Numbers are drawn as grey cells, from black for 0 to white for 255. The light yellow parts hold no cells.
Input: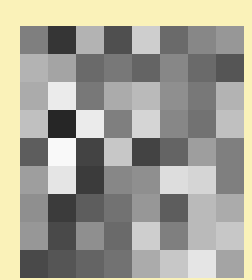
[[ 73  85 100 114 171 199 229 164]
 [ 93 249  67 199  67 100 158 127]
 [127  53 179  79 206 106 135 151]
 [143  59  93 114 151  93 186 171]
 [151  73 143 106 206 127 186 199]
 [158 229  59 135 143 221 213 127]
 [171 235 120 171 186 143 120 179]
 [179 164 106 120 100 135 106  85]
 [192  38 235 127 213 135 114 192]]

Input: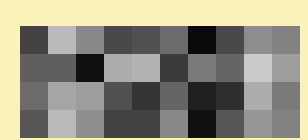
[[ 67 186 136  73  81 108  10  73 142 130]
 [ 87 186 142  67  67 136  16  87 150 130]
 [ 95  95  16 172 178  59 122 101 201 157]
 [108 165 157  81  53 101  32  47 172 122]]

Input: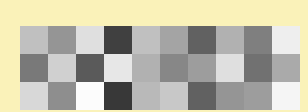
[[121 208  90 231 177 135 157 223 113 170]
 [192 149 223  64 192 164  97 177 127 238]
 [216 142 252  56 185 200  97 149 157 245]]

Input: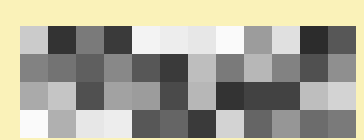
[[130 115  95 136  87  58 190 122 183 130  80 143]
 [170 197  80 162 156  74 183  51  66  66 190 211]
 [203  51 122  58 243 237 231 250 156 224  44  87]
 [250 176 231 237  87 101  58 211 101 150 108 122]]

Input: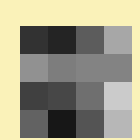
[[ 50  36  92 167]
 [ 64  71 111 203]
 [ 98  23  84 183]
 [145 125 131 131]]

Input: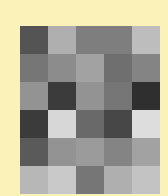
[[ 59 215 105  71 221]
 [ 84 175 126 126 189]
 [ 90 147 155 132 162]
 [118 140 162 111 132]
 [147  59 147 118  47]
 [183 201 118 175 195]]

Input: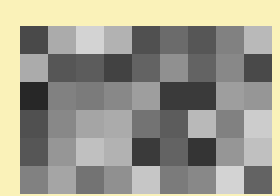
[[ 39 129 123 136 158  58  58 158 150]
 [ 73 171 211 178  80 107  86 129 185]
 [ 80 136 165 171 115  92 185 129 204]
 [ 86 150 192 178  58  99  52 150 192]
 [129 165 115 144 198 123 136 211  99]
 [171  86  92  66  99 144  99 136  73]]

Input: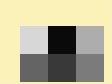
[[100  57 123]
 [215  10 173]]
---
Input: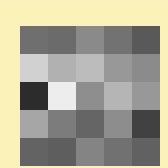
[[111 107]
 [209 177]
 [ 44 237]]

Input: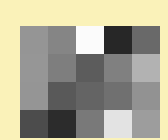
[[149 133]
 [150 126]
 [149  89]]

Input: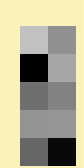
[[193 144]
 [  1 166]
 [111 130]]

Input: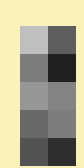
[[191  94]
 [124  32]
 [150 132]]

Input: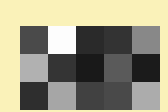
[[ 74 253]
 [177  52]
 [ 46 166]]

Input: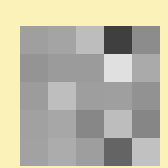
[[159 164]
 [148 155]
 [156 190]]

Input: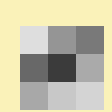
[[222 149]
 [104  59]
 [168 200]]

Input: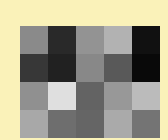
[[138  41]
 [ 55  33]
 [144 223]]
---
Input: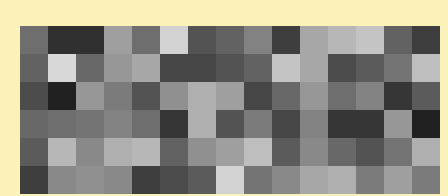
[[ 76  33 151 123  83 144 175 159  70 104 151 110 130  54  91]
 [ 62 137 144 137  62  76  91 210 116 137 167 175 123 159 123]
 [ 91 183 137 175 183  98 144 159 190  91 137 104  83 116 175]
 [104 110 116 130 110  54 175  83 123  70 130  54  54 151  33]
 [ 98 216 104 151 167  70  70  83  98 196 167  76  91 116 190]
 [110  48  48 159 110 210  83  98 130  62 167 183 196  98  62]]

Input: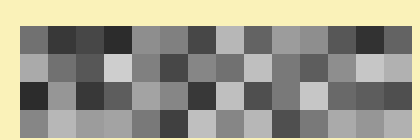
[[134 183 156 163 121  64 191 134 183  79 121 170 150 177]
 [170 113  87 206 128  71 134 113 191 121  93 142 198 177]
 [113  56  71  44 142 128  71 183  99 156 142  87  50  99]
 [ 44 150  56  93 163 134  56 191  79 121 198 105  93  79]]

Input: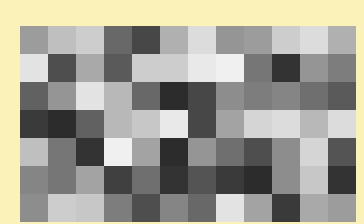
[[ 97 149 227 184 104  44  71 141 125 133 111  90]
 [156 191 205 104  71 176 220 149 156 205 220 176]
 [141 205 199 125  78 133 104 227 163  58 169 156]
 [227  78 169  90 205 205 233 240 118  51 149 125]
 [133 118 163  64 111  51  84  58  44 141 199  51]
 [ 58  44  97 184 199 233  71 163 213 220 184 220]
 [191 118  51 240 163  44 149 111  78 141 213  84]]

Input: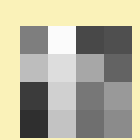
[[189 221 167  99]
 [ 59 208 119 153]
 [ 47 195 111 139]
 [126 251  72  79]]

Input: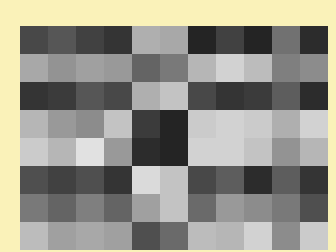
[[203 182 225 153  44  36 210 210 195 147 182]
 [188 160 168 160  79 106 188 182 210 140 203]
 [168 147 160 153 100 121 182 210 188 127 140]
 [182 153 140 195  59  36 203 210 203 175 210]
 [121 100 127 100 160 195 106 153 140 121  79]
 [ 52  59  86  72 175 195  72  52  59  93  44]
 [ 79  65  79  52 218 195  72  93  44  93  52]
 [ 72  86  65  52 175 168  36  65  36 113  44]]

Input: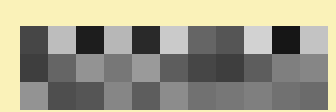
[[ 62 101 147 119 154  93  70  62  93 127 134]
 [147  78  85 134  93 140 113 119 127 113 107]
 [ 70 189  29 183  41 202 101  85 210  22 195]]
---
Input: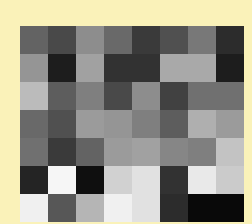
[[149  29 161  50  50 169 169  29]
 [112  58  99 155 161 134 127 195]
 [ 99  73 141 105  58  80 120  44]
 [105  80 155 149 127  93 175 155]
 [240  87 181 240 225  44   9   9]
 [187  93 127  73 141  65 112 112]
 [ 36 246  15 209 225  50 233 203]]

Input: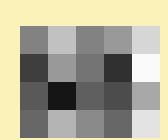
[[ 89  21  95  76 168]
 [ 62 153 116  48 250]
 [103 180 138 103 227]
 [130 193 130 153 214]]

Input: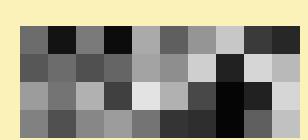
[[108  19 122  12 170  95 149 199  58  39]
 [129  80 135 156 116  52  46   5  95 193]
 [ 87 108  80 101 163 142 207  33 214 185]
 [156 116 177  64 227 177  72   5  33 214]]

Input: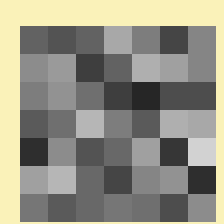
[[ 98  83  98 168 125  69 133]
 [118  90 104 118 111  77 140]
 [ 90 111 182 125  90 175 168]
 [ 46 140  83 104 160  54 210]
 [125 146 111  62  38  77  77]
 [140 154  62  98 175 160 133]
 [160 182 104  69 133 146  46]]

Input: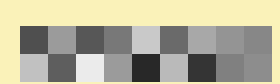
[[193  94 235 155  40 186  52 128 141]
 [ 79 155  87 120 201 106 168 148 135]]

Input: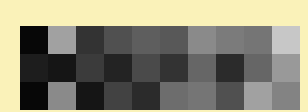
[[ 29  21  59  35  74  51 102  43 102 153]
 [  7 138  21  66  43 109 117  80 161 131]
 [  7 161  51  80  94  88 138 123 117 199]]

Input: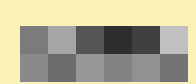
[[138 108 151 131 145 115]
 [123 166  85  45  64 192]]
